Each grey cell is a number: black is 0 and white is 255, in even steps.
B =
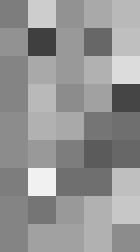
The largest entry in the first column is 146
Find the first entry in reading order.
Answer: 125
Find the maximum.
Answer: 241
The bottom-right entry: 140
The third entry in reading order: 146
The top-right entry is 185
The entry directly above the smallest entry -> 205
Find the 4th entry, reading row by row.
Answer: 169
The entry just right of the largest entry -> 111
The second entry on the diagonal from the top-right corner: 103
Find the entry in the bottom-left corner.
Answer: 132
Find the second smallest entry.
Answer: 69
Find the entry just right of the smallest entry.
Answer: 153

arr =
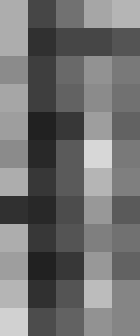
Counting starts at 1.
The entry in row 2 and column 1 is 173
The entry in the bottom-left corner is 209
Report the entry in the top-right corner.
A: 181
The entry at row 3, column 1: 139
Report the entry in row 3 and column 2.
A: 62
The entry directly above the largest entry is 158
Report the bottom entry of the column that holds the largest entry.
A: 146
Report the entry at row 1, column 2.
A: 70
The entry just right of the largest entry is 121
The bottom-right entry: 133
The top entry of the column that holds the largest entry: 166
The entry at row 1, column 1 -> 173

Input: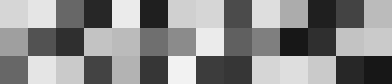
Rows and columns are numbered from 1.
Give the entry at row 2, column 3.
47
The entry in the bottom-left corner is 103
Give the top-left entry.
214
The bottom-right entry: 23
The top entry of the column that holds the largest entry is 208
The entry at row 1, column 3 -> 103
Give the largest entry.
242
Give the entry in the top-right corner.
187
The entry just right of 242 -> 60
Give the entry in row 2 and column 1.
159
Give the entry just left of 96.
235
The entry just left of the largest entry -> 54
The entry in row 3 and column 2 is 229

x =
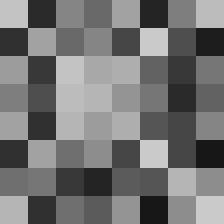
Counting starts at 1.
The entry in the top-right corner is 188
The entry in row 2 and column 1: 48
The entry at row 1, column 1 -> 195
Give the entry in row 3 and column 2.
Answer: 56
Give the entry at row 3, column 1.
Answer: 156
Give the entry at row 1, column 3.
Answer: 133
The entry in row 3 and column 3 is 195
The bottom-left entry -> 181
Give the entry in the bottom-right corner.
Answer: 202
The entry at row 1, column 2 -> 42
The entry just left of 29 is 78

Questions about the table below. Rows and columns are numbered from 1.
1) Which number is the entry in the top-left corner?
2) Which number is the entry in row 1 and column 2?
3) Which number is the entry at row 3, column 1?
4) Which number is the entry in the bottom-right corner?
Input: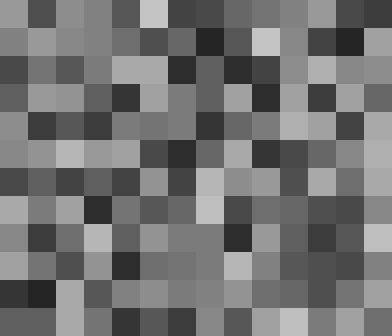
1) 153
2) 79
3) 73
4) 110

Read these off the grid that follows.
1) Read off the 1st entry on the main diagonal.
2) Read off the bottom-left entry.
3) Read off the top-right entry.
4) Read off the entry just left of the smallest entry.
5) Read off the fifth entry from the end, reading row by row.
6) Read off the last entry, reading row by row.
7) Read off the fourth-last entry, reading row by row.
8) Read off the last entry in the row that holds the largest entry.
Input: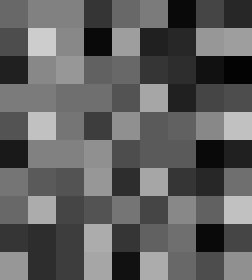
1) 104
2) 151
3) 39
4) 17
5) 17
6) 144
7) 172
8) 158
